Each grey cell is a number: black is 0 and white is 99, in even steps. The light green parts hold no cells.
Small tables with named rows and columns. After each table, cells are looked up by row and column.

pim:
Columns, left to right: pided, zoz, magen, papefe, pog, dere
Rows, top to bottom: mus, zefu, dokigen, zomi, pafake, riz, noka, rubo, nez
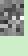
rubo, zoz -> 47
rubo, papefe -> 61
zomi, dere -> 43
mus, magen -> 45
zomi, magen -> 32
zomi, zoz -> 67
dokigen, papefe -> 32
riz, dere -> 48
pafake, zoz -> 48
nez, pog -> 49
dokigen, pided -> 46
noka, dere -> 52
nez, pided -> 52
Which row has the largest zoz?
noka

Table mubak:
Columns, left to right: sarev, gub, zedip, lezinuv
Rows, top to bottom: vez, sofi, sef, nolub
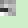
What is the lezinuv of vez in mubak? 64
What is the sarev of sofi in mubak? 65
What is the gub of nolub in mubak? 84
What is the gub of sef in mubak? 17
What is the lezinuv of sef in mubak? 70
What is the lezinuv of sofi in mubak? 73
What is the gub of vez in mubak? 65
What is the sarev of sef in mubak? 20
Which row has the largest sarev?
nolub

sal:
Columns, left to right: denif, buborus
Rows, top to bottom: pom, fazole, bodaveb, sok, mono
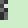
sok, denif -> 18
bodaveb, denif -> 42
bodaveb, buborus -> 18
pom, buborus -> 21
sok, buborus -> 40
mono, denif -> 17
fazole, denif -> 25
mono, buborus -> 42
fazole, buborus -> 89
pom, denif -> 40

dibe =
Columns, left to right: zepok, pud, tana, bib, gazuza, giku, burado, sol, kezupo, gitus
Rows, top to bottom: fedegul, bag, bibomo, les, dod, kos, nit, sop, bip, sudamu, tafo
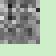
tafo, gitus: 42
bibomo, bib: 74
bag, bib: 43
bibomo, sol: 80
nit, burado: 49
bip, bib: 37

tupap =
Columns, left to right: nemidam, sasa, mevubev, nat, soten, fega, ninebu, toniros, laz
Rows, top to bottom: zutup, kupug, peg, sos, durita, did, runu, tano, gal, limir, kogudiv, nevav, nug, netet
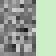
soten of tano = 30
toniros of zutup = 54
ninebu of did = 37
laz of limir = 37
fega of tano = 20
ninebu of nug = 73
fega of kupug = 23
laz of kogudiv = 37
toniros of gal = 75
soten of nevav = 78
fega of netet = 35
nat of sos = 48
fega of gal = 56
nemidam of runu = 70
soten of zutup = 55
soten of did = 44
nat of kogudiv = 71

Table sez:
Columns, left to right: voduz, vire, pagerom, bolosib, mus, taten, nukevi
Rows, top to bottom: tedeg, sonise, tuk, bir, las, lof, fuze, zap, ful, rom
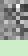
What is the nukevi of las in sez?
28
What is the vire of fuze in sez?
59
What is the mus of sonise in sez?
96
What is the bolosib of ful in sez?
52
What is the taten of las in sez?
30
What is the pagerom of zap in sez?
58
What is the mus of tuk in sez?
76
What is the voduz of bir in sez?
61
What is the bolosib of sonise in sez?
39

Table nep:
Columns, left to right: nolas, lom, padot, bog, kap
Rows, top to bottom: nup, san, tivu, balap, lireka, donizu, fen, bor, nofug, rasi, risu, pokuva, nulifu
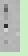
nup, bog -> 70
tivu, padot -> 71
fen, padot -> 71
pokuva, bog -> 71
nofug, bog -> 71
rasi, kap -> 69
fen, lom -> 18

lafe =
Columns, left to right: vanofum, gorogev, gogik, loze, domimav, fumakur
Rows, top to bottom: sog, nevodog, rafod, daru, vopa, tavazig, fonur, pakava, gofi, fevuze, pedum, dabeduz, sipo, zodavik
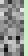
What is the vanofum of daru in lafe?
84
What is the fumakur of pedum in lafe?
80
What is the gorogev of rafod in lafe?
67
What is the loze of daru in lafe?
72
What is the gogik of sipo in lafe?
65
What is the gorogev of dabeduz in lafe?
22

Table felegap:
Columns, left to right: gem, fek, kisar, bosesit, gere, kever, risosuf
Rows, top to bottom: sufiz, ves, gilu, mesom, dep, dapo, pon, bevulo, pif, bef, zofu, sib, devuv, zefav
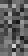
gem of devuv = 37
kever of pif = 48
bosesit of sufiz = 43
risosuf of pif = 41
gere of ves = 43
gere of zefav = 40
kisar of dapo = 65
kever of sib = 39
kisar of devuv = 38
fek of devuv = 40
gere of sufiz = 46
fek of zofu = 52
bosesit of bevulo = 13
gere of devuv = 43
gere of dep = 38
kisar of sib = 36

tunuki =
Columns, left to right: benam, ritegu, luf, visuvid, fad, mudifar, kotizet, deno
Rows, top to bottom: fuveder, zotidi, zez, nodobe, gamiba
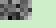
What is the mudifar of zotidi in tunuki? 41
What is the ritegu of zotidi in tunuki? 43
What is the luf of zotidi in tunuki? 38
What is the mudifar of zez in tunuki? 33
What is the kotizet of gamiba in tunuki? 60
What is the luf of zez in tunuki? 45
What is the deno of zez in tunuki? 22
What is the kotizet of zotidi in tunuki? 43
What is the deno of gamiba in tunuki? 79
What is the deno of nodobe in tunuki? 64
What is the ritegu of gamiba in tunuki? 55

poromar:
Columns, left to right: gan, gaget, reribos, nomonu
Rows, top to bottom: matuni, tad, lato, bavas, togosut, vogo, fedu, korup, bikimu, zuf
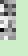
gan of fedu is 97
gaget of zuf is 94
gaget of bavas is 17
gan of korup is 2
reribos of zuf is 58
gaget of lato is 56
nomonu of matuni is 70

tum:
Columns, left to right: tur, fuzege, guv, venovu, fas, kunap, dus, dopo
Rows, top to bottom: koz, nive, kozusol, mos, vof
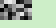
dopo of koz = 45
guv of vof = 10
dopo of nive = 8
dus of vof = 3
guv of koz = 91
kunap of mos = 90
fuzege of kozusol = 40
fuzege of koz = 85
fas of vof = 71
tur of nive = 66
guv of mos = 5

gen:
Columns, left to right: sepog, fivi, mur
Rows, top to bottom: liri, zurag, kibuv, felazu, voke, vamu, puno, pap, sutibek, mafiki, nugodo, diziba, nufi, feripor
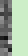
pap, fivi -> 35
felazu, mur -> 26
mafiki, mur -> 46
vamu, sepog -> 52
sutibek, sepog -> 40
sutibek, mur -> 56
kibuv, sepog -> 57
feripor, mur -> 60
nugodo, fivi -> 37
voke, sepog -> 57
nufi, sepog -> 49
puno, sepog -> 42
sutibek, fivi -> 38
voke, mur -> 43

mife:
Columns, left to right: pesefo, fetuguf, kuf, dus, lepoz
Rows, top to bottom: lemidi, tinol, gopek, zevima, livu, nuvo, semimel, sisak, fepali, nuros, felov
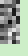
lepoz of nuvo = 17
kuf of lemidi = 68
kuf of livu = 49
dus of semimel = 55
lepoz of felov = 48
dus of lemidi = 40
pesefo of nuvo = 62
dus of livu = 68
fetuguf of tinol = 34
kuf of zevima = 53
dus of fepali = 27
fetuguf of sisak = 43
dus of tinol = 38
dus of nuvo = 52

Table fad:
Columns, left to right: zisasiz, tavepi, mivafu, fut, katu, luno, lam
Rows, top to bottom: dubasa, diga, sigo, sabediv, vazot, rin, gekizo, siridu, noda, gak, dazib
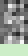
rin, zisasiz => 41
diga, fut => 72
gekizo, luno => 64
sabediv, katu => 36
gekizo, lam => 45
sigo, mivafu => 65
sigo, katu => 26
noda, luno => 48
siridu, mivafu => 42
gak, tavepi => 55
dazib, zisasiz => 35
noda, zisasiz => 44
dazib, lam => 36
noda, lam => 37

